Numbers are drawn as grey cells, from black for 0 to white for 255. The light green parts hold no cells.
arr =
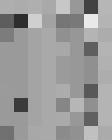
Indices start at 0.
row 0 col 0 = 174
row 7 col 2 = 164
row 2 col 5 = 151
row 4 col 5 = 152
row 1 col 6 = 233
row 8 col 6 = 96
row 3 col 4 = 168
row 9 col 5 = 145
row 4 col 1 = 154
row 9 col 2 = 168
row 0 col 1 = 172
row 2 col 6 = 180
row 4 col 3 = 169
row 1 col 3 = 162
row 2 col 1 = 154
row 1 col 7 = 180
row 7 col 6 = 144
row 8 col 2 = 164
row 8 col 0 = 154
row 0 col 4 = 199
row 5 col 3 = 169
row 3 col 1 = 154

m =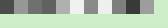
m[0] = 76
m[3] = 97
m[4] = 176

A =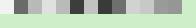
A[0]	242
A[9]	210
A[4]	186
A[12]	150

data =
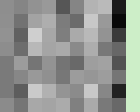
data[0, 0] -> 142
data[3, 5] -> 138
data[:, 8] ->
[26, 9, 58, 103, 82, 117, 33, 104]
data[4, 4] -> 116
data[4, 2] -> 117
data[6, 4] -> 148
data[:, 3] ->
[153, 174, 167, 165, 147, 144, 177, 164]
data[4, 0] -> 122
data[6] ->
[122, 93, 202, 177, 148, 139, 200, 135, 33]
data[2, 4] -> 126
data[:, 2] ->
[146, 163, 207, 184, 117, 153, 202, 168]
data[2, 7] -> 147
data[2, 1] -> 97
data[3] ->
[141, 109, 184, 165, 170, 138, 173, 120, 103]
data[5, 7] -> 157
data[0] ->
[142, 133, 146, 153, 86, 133, 179, 186, 26]

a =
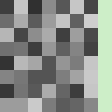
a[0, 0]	62
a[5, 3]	84
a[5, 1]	119
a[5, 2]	84
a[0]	[62, 197, 48, 139, 87, 198, 70]
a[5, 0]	132
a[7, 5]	101
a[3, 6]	66
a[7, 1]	156
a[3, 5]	132
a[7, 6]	135
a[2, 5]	158
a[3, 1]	116
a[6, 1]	116

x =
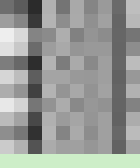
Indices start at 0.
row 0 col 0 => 110
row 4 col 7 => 159
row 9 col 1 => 119
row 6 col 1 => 148
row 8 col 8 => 98
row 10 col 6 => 150
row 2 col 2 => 132
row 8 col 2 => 72
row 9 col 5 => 170
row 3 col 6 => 153
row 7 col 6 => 151
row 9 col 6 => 141
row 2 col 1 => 217
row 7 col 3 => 147
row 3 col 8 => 101
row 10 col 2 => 83
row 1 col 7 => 161
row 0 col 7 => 154
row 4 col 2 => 45
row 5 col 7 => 159
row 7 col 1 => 212
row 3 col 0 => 224
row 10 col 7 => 159
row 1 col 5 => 170
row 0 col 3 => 177
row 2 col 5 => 129
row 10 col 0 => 203
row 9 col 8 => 104
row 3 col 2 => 107
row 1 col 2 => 56
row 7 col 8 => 100
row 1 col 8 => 101

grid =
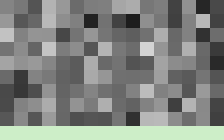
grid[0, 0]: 132
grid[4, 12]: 140
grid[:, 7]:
[127, 114, 117, 180, 105, 150, 112, 175, 83]
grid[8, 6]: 85
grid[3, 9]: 108
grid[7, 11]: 149
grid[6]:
[73, 55, 78, 147, 100, 113, 132, 112, 104, 130, 188, 129, 140, 86, 154, 105]
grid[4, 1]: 146
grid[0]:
[132, 120, 84, 179, 152, 107, 125, 127, 166, 172, 119, 126, 66, 145, 38, 73]
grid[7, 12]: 63
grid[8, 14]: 138
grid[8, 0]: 87
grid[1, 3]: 185
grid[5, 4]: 98
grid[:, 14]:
[38, 184, 49, 105, 102, 117, 154, 137, 138]
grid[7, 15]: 68
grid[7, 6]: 123
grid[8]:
[87, 137, 86, 154, 103, 79, 85, 83, 117, 48, 183, 185, 140, 109, 138, 64]
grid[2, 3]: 147
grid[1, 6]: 34
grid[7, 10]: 130
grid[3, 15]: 58
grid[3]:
[115, 140, 101, 196, 124, 141, 85, 180, 120, 108, 211, 149, 106, 176, 105, 58]
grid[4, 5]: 91
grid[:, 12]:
[66, 64, 104, 106, 140, 97, 140, 63, 140]
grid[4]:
[164, 146, 153, 134, 103, 91, 172, 105, 115, 83, 91, 163, 140, 134, 102, 41]
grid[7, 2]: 142
